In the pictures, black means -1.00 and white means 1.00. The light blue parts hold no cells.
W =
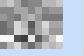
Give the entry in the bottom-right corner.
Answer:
0.56
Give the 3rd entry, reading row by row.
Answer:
0.31
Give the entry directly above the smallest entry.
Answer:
0.56
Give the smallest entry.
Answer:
-0.51
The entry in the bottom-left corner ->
0.06
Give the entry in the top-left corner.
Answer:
0.43
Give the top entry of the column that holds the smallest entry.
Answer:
-0.04
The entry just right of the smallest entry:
0.82
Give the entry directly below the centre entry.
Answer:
-0.15
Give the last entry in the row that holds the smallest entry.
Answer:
0.93
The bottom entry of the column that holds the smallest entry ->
0.19
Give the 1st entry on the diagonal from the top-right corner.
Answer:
0.56
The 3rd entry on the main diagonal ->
-0.04
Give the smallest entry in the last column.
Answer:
-0.04
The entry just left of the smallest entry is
-0.38
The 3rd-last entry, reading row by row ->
0.56
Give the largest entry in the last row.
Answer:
0.69
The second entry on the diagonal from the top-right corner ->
0.19

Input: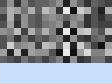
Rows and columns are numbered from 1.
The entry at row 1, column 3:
-0.60
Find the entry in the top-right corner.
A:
-0.48
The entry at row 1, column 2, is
0.14
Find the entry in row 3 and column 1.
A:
-0.48
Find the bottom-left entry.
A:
-0.23
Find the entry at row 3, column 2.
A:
0.37
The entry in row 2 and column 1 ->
-0.10
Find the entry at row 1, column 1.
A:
-0.35
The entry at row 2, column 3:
0.25
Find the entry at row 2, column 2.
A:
0.37

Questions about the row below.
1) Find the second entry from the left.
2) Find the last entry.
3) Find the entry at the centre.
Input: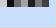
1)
-0.88
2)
-0.50
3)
0.28

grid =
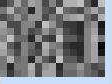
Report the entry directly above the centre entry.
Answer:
-0.18
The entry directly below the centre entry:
0.03
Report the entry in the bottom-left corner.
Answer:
0.03
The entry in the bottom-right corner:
-0.55
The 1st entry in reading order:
-0.55
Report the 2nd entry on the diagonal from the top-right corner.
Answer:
0.27
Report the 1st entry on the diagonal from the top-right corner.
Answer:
0.50
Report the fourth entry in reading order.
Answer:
-0.18
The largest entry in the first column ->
0.37
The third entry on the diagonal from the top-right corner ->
-0.18
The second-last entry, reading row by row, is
-0.29
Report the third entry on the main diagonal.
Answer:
0.15
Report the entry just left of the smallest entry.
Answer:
0.27
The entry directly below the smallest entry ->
-0.81
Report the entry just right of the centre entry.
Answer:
0.50
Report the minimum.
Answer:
-0.93
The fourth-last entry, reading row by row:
0.03
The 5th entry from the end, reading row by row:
-0.18
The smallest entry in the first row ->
-0.68

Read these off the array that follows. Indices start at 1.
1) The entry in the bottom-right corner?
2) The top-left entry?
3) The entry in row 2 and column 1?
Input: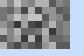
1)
-0.29
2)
0.40
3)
-0.08

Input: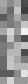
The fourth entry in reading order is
-0.40
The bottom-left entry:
0.19
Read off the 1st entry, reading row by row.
0.31
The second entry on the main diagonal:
-0.17
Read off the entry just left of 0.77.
0.09
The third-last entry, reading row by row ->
0.67
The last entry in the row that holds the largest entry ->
0.88
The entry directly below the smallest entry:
-0.04
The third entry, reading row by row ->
0.31
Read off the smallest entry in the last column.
-0.51
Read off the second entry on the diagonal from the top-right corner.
0.54
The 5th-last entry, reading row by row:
0.77
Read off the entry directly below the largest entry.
-0.40
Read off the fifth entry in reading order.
0.19

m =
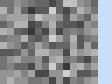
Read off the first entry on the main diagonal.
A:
-0.08
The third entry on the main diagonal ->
0.28
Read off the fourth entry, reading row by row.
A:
0.03
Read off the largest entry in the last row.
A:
0.40
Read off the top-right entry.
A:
-0.20
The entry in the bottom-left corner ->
0.15
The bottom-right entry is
0.28
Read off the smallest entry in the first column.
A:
-0.30
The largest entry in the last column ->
0.40
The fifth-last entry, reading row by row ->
-0.43

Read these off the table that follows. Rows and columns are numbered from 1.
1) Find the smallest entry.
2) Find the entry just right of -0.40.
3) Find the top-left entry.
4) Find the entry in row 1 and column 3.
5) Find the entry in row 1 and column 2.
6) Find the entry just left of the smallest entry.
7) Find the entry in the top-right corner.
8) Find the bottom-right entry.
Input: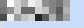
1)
-0.73
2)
0.87
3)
0.02
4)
0.63
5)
0.98
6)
0.63
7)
0.25
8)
0.25

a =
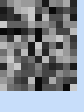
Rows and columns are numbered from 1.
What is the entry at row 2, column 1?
-0.81
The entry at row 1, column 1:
-0.37
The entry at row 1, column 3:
0.32
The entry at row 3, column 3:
-0.71
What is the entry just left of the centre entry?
-0.81
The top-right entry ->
-0.71
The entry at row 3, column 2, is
-0.59
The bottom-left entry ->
0.45
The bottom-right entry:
0.57
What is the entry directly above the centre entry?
-0.93
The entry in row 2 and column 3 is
0.32
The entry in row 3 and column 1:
-0.71
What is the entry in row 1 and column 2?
0.10
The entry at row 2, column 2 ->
-0.59
